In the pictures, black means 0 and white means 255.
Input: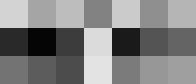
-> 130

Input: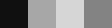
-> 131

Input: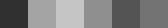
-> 143

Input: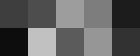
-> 125

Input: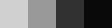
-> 9

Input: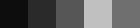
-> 192

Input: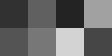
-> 161

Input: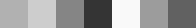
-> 52

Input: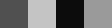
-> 154
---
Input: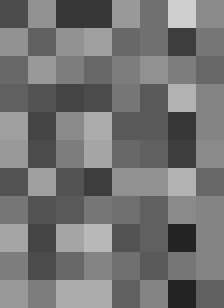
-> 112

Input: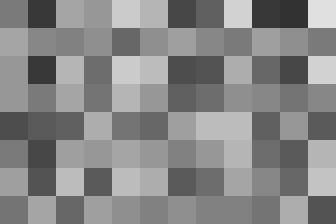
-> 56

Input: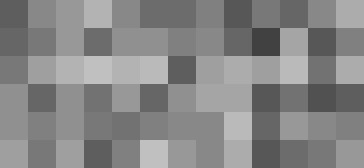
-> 102

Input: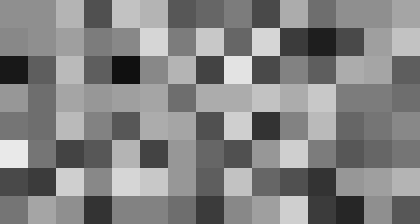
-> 143

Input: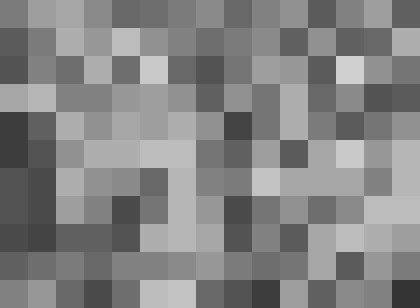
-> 130

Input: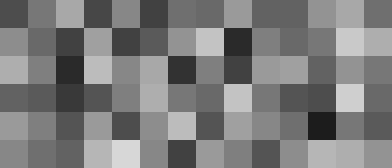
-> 147

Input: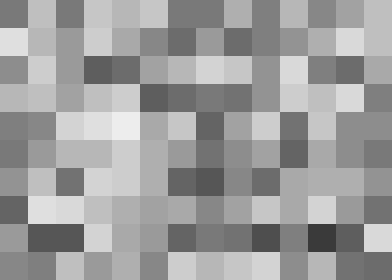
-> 135
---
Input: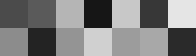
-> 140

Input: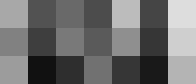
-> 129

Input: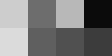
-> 219

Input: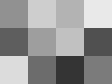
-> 94

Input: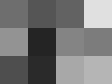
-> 147

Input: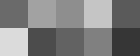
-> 219

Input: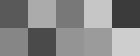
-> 134

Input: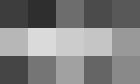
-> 183

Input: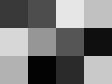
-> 215

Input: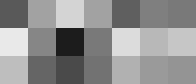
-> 233
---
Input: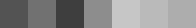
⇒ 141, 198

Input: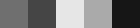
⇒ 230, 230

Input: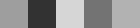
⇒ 214, 214

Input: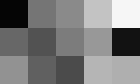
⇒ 124, 246

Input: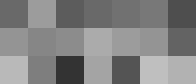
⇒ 171, 191

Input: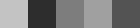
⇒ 125, 195

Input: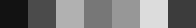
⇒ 119, 220

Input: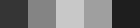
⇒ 200, 200

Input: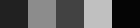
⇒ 66, 192
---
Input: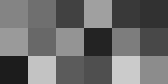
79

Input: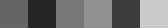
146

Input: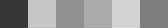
170

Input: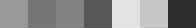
226

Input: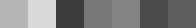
132

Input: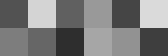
166

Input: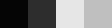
45

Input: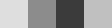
140
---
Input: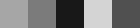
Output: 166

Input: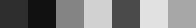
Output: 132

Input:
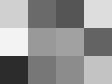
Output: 99

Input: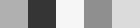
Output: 176

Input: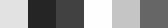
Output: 37

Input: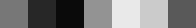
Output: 10
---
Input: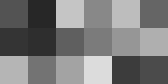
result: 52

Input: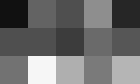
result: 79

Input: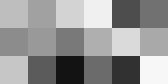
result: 140

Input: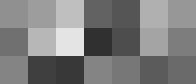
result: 112

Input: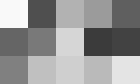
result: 101

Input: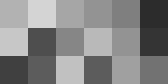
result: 199
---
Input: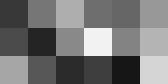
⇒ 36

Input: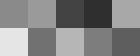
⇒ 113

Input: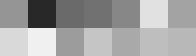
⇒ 240

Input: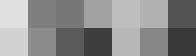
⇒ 140

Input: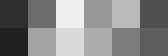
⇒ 164

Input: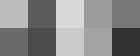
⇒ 77
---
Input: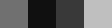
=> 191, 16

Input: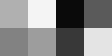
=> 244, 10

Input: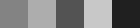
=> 200, 32

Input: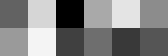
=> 244, 0

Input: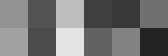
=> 227, 35

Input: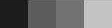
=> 195, 28
